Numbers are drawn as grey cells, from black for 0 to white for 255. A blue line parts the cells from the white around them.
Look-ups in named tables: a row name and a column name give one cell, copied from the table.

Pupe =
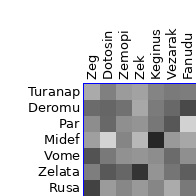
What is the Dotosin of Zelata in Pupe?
88
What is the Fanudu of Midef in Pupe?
167
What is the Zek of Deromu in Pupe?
168
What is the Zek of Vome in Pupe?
149
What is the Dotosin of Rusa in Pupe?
155
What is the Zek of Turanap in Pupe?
162
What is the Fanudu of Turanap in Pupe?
125
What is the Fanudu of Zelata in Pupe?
94
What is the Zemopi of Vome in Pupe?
145
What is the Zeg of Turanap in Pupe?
170
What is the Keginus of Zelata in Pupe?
148
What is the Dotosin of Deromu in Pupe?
102
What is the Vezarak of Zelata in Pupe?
117
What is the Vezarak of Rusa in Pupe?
171
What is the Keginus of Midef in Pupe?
38
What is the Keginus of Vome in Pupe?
141
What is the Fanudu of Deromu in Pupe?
73
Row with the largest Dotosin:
Midef

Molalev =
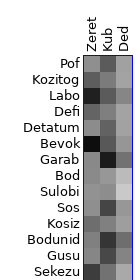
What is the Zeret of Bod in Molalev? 138
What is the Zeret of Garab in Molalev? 137
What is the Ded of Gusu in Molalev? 132
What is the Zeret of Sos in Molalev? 143
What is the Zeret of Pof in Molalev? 143
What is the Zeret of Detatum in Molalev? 140
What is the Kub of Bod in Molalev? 151
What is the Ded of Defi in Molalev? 163
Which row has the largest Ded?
Sulobi

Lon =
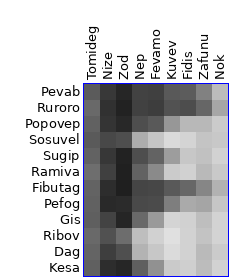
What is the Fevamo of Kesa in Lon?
145
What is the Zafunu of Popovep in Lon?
184
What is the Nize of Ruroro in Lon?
49
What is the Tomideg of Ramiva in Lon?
110
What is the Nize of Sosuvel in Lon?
72
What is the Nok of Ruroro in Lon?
166
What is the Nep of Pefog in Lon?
73
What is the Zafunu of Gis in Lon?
190

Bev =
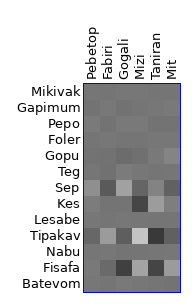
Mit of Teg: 118
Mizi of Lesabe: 118
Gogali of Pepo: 121
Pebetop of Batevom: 119
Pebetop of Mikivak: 118
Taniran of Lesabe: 117
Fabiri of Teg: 113
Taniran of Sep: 131
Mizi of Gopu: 112
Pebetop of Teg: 118
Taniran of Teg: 117
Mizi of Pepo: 121
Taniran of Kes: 156
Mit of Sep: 97
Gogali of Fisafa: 64
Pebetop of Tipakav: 103
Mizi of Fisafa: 163

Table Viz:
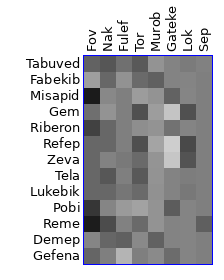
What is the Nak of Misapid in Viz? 136
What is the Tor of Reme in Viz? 106
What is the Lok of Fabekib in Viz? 132
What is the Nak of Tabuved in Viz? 86
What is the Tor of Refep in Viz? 79
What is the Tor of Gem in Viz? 80
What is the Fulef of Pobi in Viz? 154
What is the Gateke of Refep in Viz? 206
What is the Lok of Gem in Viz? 80
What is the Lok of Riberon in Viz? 132
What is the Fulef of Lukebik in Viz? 118
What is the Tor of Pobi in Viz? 162
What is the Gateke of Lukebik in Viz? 131
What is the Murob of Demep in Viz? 97
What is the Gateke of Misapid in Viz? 98
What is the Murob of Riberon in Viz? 147
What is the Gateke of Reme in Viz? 131
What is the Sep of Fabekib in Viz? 127
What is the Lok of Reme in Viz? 132
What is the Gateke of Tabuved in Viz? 131

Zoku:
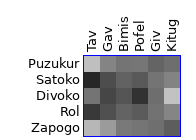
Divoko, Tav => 116
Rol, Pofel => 91
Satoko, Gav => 77
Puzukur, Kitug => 110
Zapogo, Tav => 183
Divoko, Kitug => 194
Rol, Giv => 114
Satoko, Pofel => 89
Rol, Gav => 80
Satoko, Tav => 39
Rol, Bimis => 99
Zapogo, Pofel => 117
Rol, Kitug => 133
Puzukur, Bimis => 116
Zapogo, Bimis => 121
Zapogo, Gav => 155
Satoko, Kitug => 131
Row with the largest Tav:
Puzukur

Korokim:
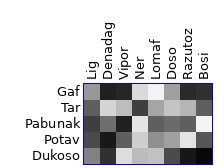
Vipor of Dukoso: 221
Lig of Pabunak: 63
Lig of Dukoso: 130
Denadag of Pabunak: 110
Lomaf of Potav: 143
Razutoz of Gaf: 42
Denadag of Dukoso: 49
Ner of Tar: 63
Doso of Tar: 196
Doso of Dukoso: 75
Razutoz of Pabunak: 95
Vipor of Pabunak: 32
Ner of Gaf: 218
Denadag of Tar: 212

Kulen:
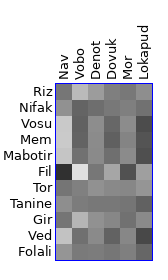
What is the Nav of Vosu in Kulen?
201
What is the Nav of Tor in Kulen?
117
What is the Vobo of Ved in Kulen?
112
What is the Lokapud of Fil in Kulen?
159
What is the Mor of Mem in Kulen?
132
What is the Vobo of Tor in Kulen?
128
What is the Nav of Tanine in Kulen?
142
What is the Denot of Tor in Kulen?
145
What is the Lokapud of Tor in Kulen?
149
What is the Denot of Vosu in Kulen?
141
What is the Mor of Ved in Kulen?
135
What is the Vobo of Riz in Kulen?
186
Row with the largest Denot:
Riz

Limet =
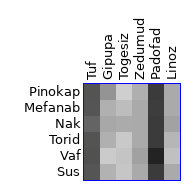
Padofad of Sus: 59
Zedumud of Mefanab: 170
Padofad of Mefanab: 61
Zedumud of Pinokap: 175
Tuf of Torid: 84
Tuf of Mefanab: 85
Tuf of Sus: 85
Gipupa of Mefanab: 176
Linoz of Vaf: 192
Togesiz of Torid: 201
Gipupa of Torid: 176
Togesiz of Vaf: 196
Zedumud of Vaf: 161
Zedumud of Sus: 170
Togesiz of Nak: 171
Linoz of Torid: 182
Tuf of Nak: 100
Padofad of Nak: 59
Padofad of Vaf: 35
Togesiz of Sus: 198

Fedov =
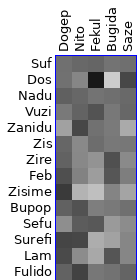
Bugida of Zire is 80
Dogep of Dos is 113
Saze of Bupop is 112
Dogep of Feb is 79
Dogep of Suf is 112
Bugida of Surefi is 162
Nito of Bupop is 82
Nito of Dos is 134
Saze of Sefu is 140
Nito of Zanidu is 71
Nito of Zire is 136
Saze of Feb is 126
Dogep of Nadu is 96
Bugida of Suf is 115
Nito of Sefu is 92

